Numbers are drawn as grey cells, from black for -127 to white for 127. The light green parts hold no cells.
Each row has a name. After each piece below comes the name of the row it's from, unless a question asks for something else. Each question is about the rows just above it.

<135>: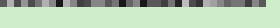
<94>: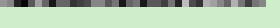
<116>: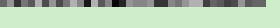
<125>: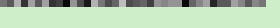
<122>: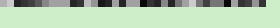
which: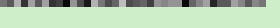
<125>
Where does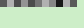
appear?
<116>

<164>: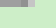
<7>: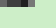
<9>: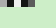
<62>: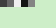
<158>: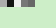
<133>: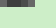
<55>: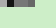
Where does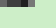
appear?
<7>
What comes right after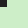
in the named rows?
[-8]
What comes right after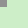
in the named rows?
[69]
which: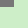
<55>
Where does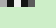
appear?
<9>

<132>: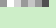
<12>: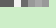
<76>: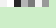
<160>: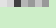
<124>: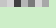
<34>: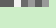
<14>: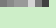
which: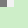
<76>
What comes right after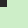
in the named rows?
[53]
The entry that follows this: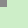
[25]
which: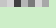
<124>
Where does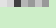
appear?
<160>
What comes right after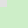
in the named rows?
[84]

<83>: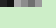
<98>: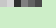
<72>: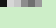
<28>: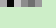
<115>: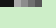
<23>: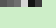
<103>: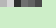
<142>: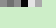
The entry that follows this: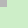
[86]
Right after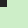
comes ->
[-107]
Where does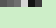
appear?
<23>
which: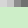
<72>
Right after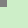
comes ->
[-28]
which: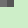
<115>
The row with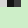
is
<23>

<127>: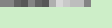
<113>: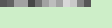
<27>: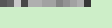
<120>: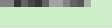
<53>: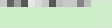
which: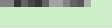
<120>
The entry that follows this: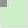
[34]
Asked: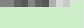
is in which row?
<127>
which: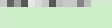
<53>
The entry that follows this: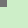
[34]
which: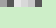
<53>

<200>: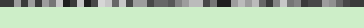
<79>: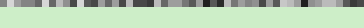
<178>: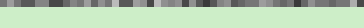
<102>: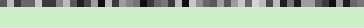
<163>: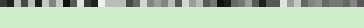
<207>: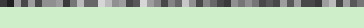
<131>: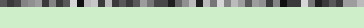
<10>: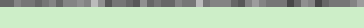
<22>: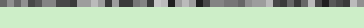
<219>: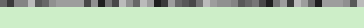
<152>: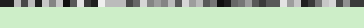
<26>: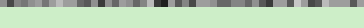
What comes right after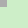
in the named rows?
[-55]
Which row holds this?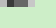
<102>
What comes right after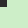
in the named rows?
[59]
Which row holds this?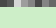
<207>

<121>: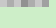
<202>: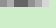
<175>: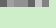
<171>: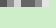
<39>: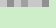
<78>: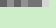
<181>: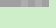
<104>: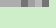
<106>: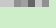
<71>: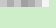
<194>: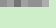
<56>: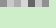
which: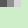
<171>
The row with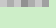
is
<121>
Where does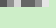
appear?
<171>
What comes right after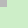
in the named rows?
[-11]
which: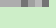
<104>

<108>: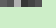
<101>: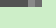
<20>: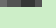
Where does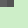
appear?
<108>
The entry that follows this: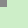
[-19]
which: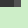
<20>
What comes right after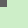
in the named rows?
[-44]
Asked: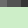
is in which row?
<20>
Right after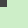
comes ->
[-44]

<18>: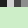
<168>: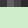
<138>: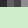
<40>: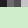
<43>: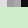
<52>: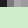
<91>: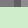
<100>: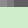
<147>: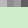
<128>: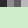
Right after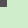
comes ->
[69]
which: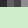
<138>
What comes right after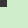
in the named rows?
[-31]
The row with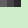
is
<168>
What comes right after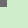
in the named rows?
[-45]

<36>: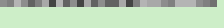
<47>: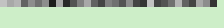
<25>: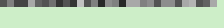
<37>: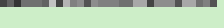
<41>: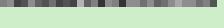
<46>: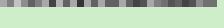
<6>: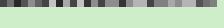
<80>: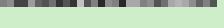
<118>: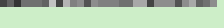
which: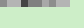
<6>
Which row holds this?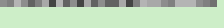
<36>
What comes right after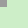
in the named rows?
[-29]

